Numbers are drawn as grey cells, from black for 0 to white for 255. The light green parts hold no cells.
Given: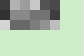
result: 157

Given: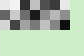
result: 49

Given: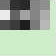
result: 40

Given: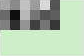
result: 194

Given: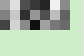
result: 78

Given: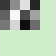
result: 224

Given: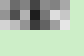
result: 130
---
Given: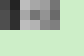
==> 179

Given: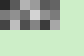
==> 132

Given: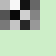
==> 197

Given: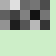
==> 85

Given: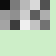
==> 239

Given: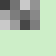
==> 157

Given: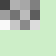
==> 199

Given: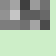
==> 113
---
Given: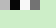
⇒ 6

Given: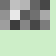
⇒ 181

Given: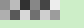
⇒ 135

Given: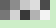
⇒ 200

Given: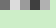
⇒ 155

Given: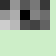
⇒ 87

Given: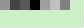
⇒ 158

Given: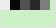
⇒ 81
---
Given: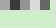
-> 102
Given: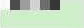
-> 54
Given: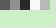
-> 185
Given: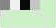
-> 196
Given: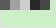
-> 72
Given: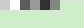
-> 133
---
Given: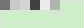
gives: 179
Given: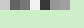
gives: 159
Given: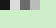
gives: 186
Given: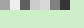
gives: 53
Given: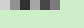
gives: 123
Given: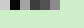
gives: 140
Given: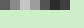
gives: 63
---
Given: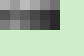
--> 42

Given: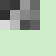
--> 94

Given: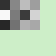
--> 168

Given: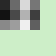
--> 95

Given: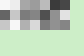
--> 133

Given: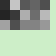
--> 152

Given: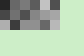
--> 184

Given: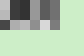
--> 124
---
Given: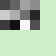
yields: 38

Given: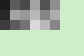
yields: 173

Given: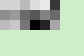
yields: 106

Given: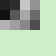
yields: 106

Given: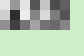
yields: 85

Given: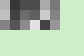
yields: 130
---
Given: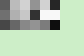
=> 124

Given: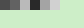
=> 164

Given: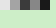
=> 135

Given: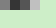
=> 85

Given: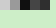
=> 69

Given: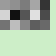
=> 94

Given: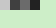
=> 107
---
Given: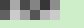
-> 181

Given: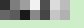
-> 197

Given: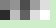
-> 222

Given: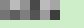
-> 156

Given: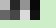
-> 218

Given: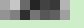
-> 96
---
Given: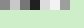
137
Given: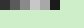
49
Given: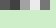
88
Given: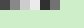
71
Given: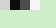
211
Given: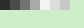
44
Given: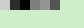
205
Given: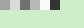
163
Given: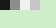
24
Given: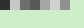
47
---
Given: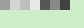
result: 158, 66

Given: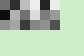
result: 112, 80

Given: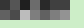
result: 53, 147

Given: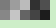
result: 123, 28

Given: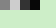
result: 131, 7

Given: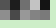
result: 83, 122

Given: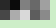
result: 40, 138
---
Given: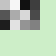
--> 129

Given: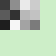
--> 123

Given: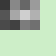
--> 112

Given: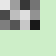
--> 24

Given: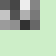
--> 103

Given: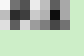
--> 114

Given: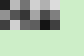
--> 63

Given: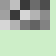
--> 130

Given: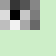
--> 104
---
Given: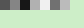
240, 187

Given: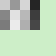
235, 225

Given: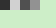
209, 146

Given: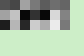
235, 216

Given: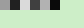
218, 178

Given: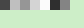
251, 212
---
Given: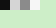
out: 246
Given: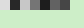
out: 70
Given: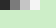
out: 244
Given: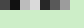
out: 156
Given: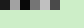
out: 74
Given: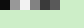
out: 89
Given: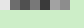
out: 141
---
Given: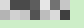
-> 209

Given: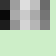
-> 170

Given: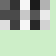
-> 74

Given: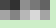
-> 132

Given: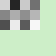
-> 173

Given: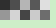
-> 212

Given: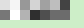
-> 255

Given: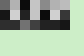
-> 208

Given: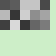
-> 54
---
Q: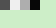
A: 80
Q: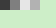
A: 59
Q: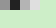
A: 148
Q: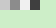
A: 201
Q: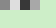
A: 136
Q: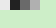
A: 234
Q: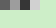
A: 95
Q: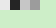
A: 233
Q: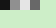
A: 20
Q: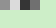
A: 145
